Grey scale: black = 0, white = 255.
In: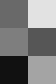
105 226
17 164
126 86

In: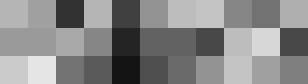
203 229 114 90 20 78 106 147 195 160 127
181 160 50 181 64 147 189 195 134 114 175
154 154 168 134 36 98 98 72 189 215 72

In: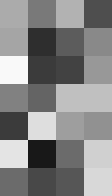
59 222 158 145
171 121 178 78
129 100 192 192
107 72 86 216
249 59 66 152
165 46 92 137
228 24 107 208

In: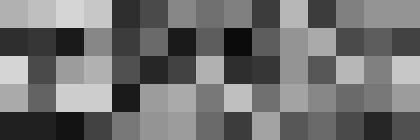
177 191 213 199 46 74 135 112 128 60 183 60 128 148 148
170 99 205 205 26 156 170 120 191 112 163 135 106 120 156
213 74 156 177 80 38 66 177 46 54 148 87 183 128 199
46 54 26 135 60 106 26 93 11 93 148 170 74 93 66
32 32 19 66 120 148 156 106 60 163 87 106 74 38 80

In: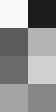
106 208
92 180
164 134
249 28

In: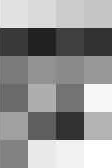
131 233 241 255
225 218 203 196
107 174 115 247
123 146 138 152
160 94 49 180
57 34 63 49
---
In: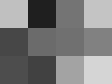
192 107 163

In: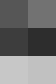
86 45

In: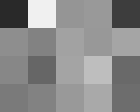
41 130 164 169

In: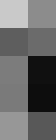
201 107

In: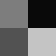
125 196

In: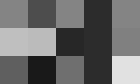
132 187 111

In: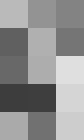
186 176 223
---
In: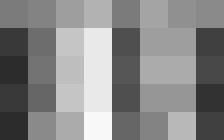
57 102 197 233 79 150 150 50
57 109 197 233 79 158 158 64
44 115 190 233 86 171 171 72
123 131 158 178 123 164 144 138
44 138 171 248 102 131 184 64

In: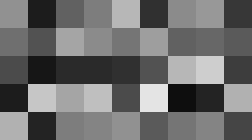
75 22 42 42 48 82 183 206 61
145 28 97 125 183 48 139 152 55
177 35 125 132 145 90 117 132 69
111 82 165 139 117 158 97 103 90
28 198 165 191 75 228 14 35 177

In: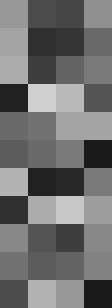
179 33 41 122
164 48 54 106
172 62 99 122
152 76 70 144
136 84 62 136
114 92 99 130
92 106 122 26
106 114 164 164
48 172 200 158
76 179 152 26
33 207 185 84

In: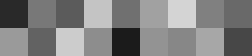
154 98 204 141 27 147 135 167 71
41 120 91 196 112 161 212 128 105

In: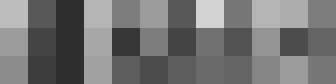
140 61 46 161 94 76 94 106 100 133 155 119
155 68 46 167 54 125 68 113 82 147 76 100
188 88 46 180 125 155 88 210 119 180 173 125

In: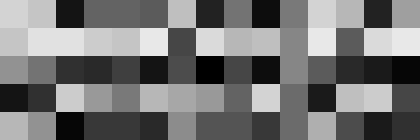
20 48 204 153 121 183 167 153 99 211 107 26 191 204 70
146 115 48 41 63 20 76 0 70 13 134 91 41 26 6
183 146 6 56 56 41 140 84 84 56 107 175 76 26 48
211 197 20 99 99 91 191 34 115 13 121 211 183 34 159
197 225 225 204 197 232 70 218 183 191 134 232 91 218 232

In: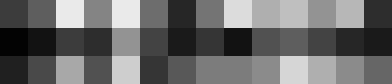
3 18 60 45 147 67 26 53 18 81 94 67 38 26
32 73 168 81 206 53 88 124 124 139 214 175 139 102
60 94 234 132 234 109 38 116 220 175 191 147 183 45

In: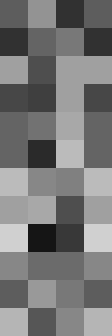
208 21 56 208
100 42 187 100
71 63 160 71
160 78 160 160
181 86 135 181
49 100 120 49
135 107 107 135
100 114 168 100
187 135 128 187
93 147 49 93
93 153 120 93
160 168 78 160
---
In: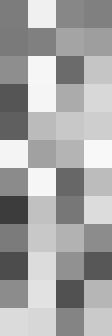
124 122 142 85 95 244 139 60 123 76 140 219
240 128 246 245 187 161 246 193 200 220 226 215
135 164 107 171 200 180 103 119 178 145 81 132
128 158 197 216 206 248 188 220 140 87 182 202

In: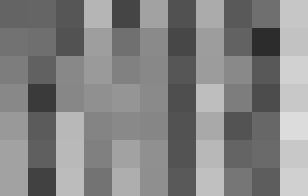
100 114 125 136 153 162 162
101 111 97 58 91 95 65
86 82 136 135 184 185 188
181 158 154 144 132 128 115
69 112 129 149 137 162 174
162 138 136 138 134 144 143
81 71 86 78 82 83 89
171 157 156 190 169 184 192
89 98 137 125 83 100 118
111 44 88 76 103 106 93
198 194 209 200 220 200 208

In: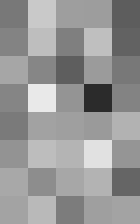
120 131 166 133 122 147 168 163
201 190 134 233 162 189 141 185
158 127 94 148 159 180 167 124
157 191 155 43 154 225 179 159
93 98 120 131 178 149 101 163

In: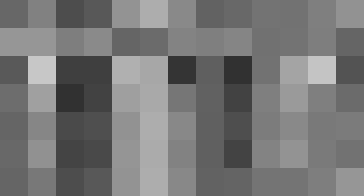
103 150 89 109 101 104 101
129 150 199 160 134 145 120
77 126 63 49 74 68 77
88 138 63 66 79 73 88
147 101 176 159 146 149 147
173 107 167 169 173 171 173
137 131 52 118 136 130 136
98 127 95 97 96 96 98
104 133 49 66 78 67 100
115 113 114 127 124 131 116
114 115 164 154 137 147 116
127 126 196 127 121 122 126
146 101 83 107 123 114 150

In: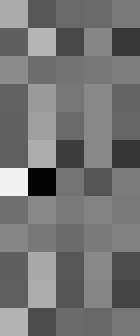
171 95 140 98 97 96 241 111 133 95 96 179
86 180 109 154 159 173 3 137 119 169 173 77
105 71 115 118 105 60 116 122 108 86 85 107
107 134 119 136 136 135 85 131 122 136 134 104
121 54 126 100 101 53 124 121 130 75 68 118

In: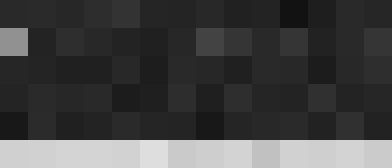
41 145 38 36 24 208
42 35 36 42 43 209
39 46 32 39 32 212
45 40 32 41 35 212
51 35 40 28 42 210
37 32 29 31 37 222
36 39 41 45 36 202
40 67 39 31 24 206
33 53 32 46 37 211
35 41 41 37 40 193
18 53 40 35 42 209
30 34 28 48 34 207
41 41 40 35 48 211
38 53 46 38 34 203

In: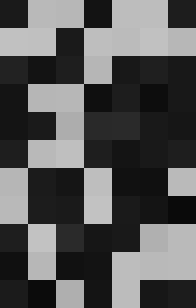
26 193 34 20 20 30 182 185 30 16 27
185 192 19 182 26 185 27 28 194 183 11
183 26 30 183 173 191 21 26 42 17 175
19 190 182 15 41 30 190 194 22 19 20
189 187 24 29 42 20 17 26 25 189 188
189 193 31 13 25 25 16 20 176 185 23
29 183 24 24 22 30 186 10 186 186 28

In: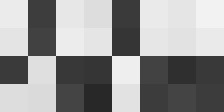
235 228 58 221
61 65 223 218
231 236 56 68
221 229 53 40
58 53 238 226
234 230 66 60
229 226 47 68
242 234 57 60
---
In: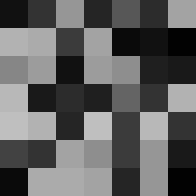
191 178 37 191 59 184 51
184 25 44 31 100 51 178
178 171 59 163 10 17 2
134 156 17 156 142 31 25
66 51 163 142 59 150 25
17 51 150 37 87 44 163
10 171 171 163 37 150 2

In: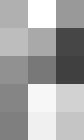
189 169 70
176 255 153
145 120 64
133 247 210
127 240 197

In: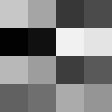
199 165 55 75
184 157 61 89
97 111 171 149
2 16 241 228

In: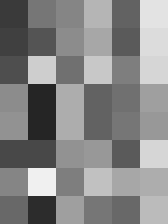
146 37 173 98 118 152
140 37 173 98 112 159
133 240 126 193 167 173
104 44 159 118 104 187
78 206 112 200 126 214
72 72 146 152 90 214
64 84 140 167 90 220
58 118 133 181 98 227

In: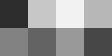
130 99 153 71
45 199 242 183

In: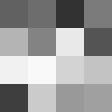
241 249 211 195
180 131 233 84
97 109 50 123
62 203 153 160

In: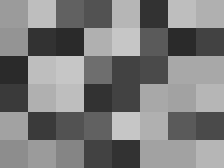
162 58 82 97 198 176 90 74
155 190 97 82 182 50 190 176
148 50 42 176 198 90 42 66
141 155 133 66 50 162 162 182
58 176 190 50 66 168 162 182
42 190 198 110 66 74 168 168
